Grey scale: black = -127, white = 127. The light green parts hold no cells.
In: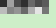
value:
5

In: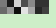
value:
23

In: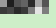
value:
-58

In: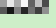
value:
-105

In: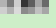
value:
50

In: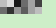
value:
-77
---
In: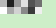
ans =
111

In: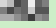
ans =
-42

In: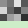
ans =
2

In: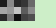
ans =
9

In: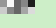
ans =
91

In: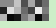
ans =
-4

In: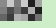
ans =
-96
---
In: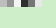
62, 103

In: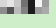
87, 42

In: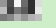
21, 61

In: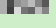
46, 4

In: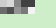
76, 115

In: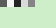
-35, 4
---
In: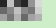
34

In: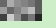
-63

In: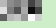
-30

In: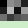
-15

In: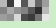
29

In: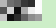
70

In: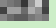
5

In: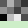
-121

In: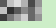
-66

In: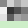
96
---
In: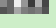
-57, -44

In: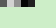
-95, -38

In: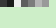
25, -72

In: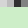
1, 85

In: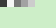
76, -69

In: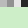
-89, 58

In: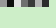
-83, 24
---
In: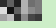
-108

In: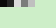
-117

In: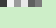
-69

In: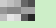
-89

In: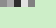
-81

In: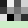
-126

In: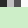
-85

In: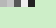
-94

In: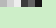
-105

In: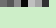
-119
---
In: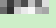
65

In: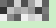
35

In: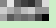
-79

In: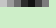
-109

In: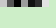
-109

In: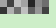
-90
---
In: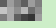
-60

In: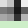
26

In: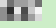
-39

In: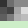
-3

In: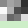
-23

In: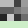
72

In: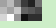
-109
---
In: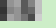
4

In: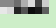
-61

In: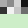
83

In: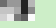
-93

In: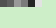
-91

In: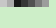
-4

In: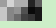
-91

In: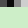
9

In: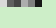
0

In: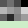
-57
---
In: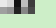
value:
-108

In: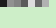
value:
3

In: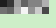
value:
33

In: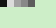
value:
33

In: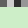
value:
-79

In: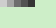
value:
-17

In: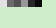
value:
-45

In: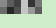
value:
-62
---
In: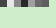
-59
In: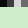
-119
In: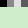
-126
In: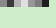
9
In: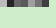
59
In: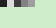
-95
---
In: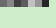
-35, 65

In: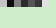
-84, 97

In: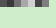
40, 80

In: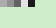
-28, 99

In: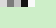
66, 121

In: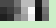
45, 122

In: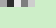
105, 105

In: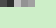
64, 64

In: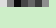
-57, 93

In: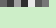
-81, 104
